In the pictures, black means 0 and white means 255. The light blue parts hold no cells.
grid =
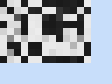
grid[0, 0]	26
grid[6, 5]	24
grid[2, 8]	55
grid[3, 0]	25
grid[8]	[25, 215, 232, 26, 233, 233, 31, 33, 25, 23, 37, 22, 234]
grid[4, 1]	232
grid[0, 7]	31
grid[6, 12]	27
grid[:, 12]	[235, 35, 233, 233, 228, 230, 27, 27, 234]
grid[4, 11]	31
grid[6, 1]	28
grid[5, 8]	29
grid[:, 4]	[230, 37, 231, 234, 231, 234, 24, 29, 233]
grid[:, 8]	[26, 52, 55, 32, 34, 29, 231, 229, 25]
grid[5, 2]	235
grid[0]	[26, 221, 229, 28, 230, 231, 29, 31, 26, 29, 33, 24, 235]
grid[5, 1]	138
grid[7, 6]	232
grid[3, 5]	230
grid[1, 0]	208
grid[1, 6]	233
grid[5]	[232, 138, 235, 186, 234, 230, 201, 231, 29, 203, 228, 147, 230]
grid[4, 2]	164
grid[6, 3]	231
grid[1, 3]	227
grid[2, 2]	83

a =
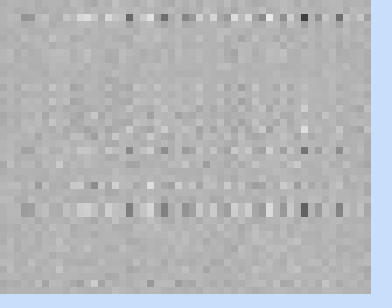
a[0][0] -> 175
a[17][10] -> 167
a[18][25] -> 182
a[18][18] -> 202
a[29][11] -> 203
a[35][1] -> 184
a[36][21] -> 181
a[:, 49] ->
[176, 171, 194, 183, 186, 180, 181, 173, 175, 186, 177, 178, 176, 178, 177, 177, 179, 176, 175, 174, 176, 187, 173, 189, 176, 171, 173, 180, 181, 189, 190, 176, 181, 174, 183, 173, 181, 181, 186, 179, 179, 176]
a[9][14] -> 180
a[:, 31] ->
[177, 173, 167, 176, 186, 189, 177, 184, 181, 187, 176, 179, 190, 178, 190, 182, 177, 191, 183, 175, 181, 173, 182, 177, 176, 173, 176, 177, 171, 169, 171, 177, 190, 177, 177, 182, 178, 171, 177, 177, 179, 177]
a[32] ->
[172, 177, 173, 184, 177, 182, 174, 189, 183, 185, 171, 177, 179, 182, 178, 183, 173, 174, 172, 185, 185, 181, 190, 181, 178, 183, 178, 180, 188, 178, 177, 190, 177, 181, 168, 177, 189, 178, 178, 174, 184, 173, 179, 185, 181, 178, 180, 184, 174, 181, 179, 183, 178]
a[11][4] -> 177
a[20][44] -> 182
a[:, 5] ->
[172, 174, 184, 182, 175, 183, 182, 176, 176, 175, 177, 179, 186, 177, 185, 181, 186, 186, 180, 166, 176, 183, 176, 171, 177, 174, 155, 177, 178, 183, 183, 169, 182, 172, 174, 175, 182, 178, 173, 177, 188, 175]
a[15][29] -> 180
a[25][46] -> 178
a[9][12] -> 174
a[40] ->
[168, 174, 172, 179, 173, 188, 164, 185, 183, 177, 169, 160, 182, 203, 164, 183, 175, 179, 174, 181, 184, 153, 184, 185, 185, 158, 171, 167, 182, 177, 171, 179, 169, 176, 174, 182, 185, 187, 176, 190, 168, 171, 190, 177, 184, 173, 195, 182, 170, 179, 183, 175, 180]
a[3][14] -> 176
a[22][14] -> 180
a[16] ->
[168, 175, 173, 178, 174, 186, 167, 184, 182, 178, 172, 165, 181, 198, 167, 181, 176, 180, 175, 179, 184, 161, 184, 182, 184, 163, 174, 170, 180, 178, 173, 177, 171, 175, 176, 181, 182, 184, 177, 188, 172, 171, 186, 178, 181, 172, 193, 182, 174, 179, 181, 175, 179]
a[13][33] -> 178
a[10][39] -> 184
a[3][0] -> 178
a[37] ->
[184, 184, 175, 175, 189, 178, 176, 183, 185, 174, 175, 173, 172, 174, 186, 177, 179, 177, 174, 188, 175, 186, 182, 170, 183, 173, 176, 172, 179, 181, 169, 171, 186, 177, 177, 180, 174, 179, 187, 178, 172, 189, 178, 181, 187, 186, 174, 187, 179, 181, 178, 183, 185]
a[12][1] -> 182
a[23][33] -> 184
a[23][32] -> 170
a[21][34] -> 186
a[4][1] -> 174
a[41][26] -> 175
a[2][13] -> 199
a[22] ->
[182, 184, 174, 177, 176, 176, 181, 182, 186, 184, 176, 182, 187, 180, 180, 170, 172, 186, 180, 179, 174, 179, 176, 184, 175, 186, 181, 182, 185, 179, 177, 182, 174, 170, 188, 182, 177, 179, 186, 184, 189, 178, 177, 184, 182, 179, 178, 185, 174, 173, 177, 179, 172]
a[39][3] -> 174

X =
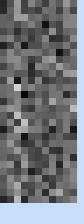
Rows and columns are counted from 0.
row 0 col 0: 36
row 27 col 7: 141
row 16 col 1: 68
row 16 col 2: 188
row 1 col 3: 69
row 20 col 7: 109
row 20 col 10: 115
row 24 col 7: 130
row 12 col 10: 111
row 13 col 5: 98
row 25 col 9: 113
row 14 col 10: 134
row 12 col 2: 210
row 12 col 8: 97
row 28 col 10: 133
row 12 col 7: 119
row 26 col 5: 99
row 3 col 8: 66
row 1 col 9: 121
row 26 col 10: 122
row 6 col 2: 117
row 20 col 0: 109
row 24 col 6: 111
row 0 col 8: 90
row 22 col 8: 81
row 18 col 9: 122
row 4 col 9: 103
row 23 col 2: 57
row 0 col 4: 131
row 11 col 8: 87
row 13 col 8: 118
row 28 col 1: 61
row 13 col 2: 124
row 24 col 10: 130
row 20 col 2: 94
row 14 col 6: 83
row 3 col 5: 95
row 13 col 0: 104

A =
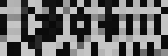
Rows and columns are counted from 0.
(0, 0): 17
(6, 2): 11
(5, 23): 13
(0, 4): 198
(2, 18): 13
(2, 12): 10
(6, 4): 19
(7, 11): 191
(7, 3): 199
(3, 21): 196
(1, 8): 197
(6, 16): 198
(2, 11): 18
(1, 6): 146
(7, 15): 199
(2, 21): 130
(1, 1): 186
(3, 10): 13
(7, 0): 198
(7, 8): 10
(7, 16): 181
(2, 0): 15
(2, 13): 142
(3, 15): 13
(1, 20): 196
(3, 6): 25
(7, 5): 15
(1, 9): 115
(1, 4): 11
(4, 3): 13
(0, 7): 18
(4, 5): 11
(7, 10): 147
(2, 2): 140
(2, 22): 11
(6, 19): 11
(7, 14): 181

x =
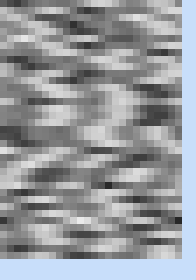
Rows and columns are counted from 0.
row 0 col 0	94
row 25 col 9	115
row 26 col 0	202
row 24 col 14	110
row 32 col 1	111
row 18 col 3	96
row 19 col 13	208
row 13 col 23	65
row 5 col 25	127
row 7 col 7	193
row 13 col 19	154
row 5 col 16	88
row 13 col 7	201
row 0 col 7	119
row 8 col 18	133
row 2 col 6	81
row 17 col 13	158
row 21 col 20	120
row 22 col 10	132
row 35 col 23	204
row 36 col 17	114
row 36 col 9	93
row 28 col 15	180
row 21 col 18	129
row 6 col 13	80
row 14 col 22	130
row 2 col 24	129
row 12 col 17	174
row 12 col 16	206
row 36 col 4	178
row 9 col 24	195
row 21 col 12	94
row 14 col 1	185
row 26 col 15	42
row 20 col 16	208
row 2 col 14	109
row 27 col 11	123
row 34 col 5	166
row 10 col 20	122
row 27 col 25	178
